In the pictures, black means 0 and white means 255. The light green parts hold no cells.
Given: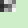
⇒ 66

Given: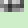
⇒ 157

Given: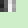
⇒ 47

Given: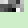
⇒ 209

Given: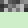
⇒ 92

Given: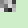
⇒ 132

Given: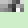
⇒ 194

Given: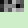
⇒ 14

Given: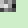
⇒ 190
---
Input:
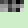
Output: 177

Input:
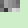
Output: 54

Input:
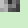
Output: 176

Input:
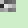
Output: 171

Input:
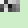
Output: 223

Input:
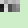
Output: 220

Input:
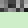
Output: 96
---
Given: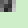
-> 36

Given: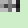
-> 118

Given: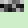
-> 57

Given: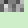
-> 113

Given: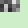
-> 41

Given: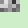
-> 156

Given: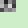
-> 143

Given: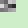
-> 129

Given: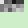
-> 160

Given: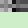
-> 50
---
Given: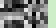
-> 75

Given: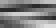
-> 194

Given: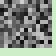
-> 127

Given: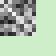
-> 65

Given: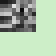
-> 160

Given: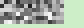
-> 198
